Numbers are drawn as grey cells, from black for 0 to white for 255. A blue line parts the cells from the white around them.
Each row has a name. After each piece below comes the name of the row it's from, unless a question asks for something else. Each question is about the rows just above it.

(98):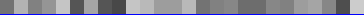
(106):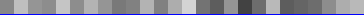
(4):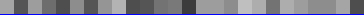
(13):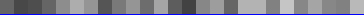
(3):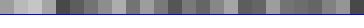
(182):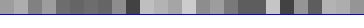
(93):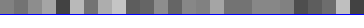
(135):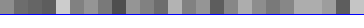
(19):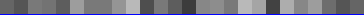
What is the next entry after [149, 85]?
[121]
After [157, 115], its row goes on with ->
[109, 101, 129, 149, 72]
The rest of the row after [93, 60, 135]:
[141, 121, 185, 165, 66, 173, 135, 157, 109, 85, 101]

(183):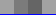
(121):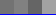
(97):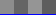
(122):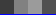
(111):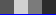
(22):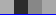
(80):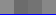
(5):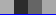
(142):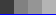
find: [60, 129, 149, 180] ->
(142)
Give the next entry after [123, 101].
[162]
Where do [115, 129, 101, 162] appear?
(121)
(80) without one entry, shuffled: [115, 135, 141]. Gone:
[108]

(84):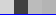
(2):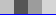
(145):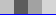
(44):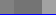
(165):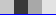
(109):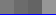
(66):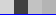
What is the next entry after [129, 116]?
[116]
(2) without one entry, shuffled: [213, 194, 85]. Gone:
[156]
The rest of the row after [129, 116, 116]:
[162]

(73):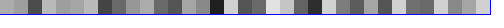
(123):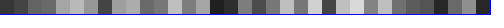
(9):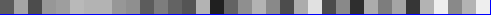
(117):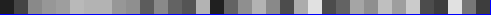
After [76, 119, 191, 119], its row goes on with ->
[209, 68, 191, 217, 131, 191, 112, 92, 84, 39, 105, 143, 39]
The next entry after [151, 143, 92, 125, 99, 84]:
[179]
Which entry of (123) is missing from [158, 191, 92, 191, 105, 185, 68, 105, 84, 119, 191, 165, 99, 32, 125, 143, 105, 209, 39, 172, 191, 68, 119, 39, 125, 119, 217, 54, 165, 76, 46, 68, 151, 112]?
[131]
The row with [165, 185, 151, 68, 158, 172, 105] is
(123)
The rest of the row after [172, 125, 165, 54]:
[179, 238, 137, 179, 238]
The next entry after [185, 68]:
[105]
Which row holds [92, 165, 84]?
(73)

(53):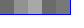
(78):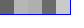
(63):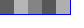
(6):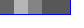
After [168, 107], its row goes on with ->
[120]
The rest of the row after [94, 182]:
[132, 87, 175]
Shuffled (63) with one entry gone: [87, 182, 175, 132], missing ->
[94]
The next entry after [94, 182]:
[132]

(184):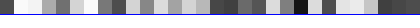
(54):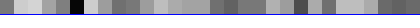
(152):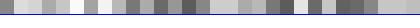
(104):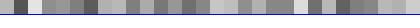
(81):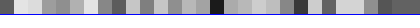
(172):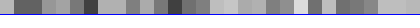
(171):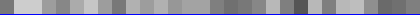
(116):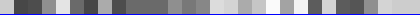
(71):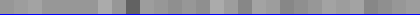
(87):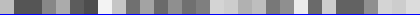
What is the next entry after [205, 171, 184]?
[120]
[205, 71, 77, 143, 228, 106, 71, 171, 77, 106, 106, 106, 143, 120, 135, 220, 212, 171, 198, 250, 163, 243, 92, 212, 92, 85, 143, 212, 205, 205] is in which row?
(116)

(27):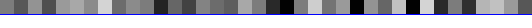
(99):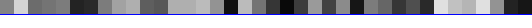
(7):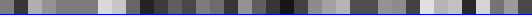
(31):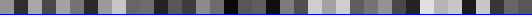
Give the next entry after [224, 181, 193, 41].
[212]
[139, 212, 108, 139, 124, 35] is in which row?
(27)
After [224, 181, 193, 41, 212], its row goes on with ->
[116, 154, 72]
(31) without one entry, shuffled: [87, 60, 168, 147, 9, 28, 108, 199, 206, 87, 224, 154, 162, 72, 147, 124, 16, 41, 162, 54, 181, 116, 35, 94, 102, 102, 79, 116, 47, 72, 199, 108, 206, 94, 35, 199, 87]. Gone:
[139]
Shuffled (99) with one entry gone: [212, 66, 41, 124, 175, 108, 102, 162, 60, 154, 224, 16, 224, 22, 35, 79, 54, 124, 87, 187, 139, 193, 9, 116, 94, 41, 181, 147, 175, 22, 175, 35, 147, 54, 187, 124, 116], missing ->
[131]
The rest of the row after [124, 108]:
[54, 147, 94, 54, 22, 66, 139, 162, 181, 79, 79, 147, 139, 66, 224, 181, 193, 41, 212, 116, 154, 72]

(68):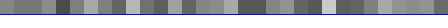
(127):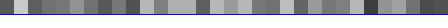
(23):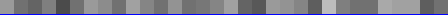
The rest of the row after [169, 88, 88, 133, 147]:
[100, 88, 202, 94, 100, 127, 169, 147, 140, 147, 107]
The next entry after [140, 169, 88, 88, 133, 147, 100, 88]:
[202]
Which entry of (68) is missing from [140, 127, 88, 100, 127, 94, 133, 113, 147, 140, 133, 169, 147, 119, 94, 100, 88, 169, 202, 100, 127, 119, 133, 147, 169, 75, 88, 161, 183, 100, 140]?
[107]
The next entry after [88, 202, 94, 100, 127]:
[169]

